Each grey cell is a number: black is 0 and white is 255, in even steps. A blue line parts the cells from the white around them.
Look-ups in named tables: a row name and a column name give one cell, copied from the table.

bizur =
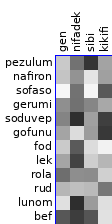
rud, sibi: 186
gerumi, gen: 143
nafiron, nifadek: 147
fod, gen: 202
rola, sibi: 140
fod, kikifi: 242
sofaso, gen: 246
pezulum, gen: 201
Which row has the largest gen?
sofaso

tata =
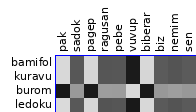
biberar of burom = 25
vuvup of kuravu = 27
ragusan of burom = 157
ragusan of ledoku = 84
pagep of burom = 26
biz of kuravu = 91
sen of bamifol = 90
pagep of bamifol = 215
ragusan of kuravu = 86
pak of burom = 23
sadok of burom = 153
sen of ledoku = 90
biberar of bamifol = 216
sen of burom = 152

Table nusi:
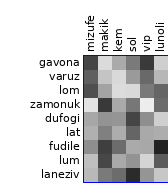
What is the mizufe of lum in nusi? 191
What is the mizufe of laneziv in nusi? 185
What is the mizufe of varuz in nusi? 95
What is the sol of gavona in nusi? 122
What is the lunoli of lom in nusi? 101
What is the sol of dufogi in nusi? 69
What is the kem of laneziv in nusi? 108
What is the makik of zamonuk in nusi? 57
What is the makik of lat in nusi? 128
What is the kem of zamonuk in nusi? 169
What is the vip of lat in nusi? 169
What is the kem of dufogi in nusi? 149
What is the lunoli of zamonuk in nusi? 108
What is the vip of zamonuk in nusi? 237

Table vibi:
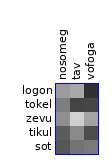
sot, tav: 115
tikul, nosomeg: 92
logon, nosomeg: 156
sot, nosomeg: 86
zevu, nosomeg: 143
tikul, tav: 137
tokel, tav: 68
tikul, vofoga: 78
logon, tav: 168
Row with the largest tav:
zevu

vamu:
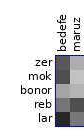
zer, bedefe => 88
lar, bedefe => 39
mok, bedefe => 79
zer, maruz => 173
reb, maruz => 79
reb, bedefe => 117
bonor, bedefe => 164
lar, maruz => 120
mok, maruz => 195
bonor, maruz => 180
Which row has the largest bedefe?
bonor

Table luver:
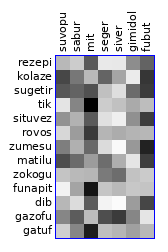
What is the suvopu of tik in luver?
228
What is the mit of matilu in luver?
156
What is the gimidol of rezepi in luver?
141
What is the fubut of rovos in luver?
183
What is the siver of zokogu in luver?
109
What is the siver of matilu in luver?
174
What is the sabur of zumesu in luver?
176
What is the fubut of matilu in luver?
62
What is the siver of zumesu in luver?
249
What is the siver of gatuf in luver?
181
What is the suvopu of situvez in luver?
146
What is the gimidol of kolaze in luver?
235

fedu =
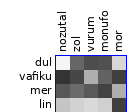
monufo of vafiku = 99
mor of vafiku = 63
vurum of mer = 89
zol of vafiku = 71
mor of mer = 174
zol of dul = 102
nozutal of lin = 197
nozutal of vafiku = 52
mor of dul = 215
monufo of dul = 80
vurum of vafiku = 175
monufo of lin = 208
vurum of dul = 77
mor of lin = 63
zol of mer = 107
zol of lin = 210
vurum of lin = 217

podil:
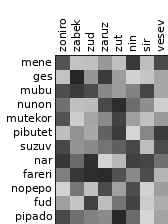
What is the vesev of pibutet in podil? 59
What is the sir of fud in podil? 203
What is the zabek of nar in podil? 106
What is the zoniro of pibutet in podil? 190
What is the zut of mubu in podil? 156
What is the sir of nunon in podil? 143
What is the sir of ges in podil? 197
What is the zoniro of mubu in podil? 78
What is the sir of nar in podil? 68

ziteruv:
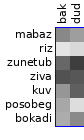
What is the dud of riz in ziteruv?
217
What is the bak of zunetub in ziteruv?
103
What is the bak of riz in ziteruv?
228
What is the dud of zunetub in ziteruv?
62
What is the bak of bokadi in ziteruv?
172
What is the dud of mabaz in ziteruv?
158
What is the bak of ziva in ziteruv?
82
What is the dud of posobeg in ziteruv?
221
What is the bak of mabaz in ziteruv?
136
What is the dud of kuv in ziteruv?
95

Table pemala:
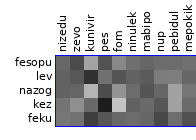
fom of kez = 195
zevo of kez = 143
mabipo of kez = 106
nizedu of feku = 119
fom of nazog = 147
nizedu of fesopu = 103
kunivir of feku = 62
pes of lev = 113
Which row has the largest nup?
lev

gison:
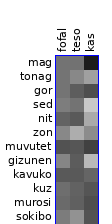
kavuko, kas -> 101
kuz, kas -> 85
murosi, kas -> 78
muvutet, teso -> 86
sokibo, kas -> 83
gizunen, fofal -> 133
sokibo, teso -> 146
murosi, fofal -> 106
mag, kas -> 28
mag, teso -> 114
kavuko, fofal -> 89
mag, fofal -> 115
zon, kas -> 140
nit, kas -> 170
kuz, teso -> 98
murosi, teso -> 96

